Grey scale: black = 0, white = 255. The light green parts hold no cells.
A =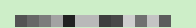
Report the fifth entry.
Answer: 33
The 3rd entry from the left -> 124
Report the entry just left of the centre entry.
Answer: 185
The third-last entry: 112

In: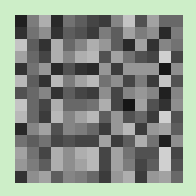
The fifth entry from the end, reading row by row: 174
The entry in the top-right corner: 104
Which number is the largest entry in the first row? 196
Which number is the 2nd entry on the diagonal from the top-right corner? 41
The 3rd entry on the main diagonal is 50
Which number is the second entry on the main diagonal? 114
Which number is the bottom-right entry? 104
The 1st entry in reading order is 32
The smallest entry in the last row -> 50
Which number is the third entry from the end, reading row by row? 151
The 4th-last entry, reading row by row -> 59
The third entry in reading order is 174
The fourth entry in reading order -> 41
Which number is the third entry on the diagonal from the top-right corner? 50

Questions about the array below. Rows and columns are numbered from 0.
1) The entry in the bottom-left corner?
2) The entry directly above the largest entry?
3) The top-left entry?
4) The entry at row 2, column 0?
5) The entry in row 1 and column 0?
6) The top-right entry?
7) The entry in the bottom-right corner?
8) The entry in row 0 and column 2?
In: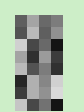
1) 197
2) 208
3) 95
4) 208
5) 83
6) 124
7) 20
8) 105

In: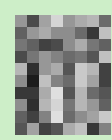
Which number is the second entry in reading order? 75
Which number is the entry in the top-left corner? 151
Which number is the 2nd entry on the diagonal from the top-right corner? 56
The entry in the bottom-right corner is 130
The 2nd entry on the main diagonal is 151
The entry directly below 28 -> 56
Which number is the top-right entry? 107
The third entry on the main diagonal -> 65
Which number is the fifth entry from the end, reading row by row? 85
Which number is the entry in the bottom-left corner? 85
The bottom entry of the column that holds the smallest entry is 162
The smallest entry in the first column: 56
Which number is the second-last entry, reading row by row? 56
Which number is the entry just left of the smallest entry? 141

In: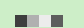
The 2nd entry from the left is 176
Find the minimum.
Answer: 62

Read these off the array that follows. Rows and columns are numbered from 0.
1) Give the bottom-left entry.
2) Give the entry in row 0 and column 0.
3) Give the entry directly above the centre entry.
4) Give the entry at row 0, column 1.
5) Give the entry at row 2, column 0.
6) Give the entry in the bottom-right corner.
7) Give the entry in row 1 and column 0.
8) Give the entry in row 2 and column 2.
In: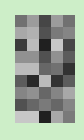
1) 199
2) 113
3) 81
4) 156
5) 59
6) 122
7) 168
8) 32

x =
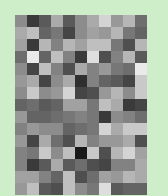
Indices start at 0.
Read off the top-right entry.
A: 110
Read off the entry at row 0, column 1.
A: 58
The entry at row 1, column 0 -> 170
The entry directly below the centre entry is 130
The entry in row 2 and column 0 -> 161
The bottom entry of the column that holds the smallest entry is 140
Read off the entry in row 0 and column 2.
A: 90
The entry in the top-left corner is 140
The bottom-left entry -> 152
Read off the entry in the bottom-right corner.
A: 100
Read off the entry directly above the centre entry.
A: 69
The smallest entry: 25
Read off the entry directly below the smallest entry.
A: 110
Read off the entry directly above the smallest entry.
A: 182
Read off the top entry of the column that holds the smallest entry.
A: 140

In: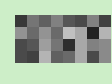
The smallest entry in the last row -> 65
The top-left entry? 56
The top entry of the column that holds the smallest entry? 129
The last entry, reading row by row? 138
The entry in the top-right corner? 65
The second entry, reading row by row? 117
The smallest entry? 34
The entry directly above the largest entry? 86
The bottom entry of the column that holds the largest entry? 106
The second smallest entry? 46
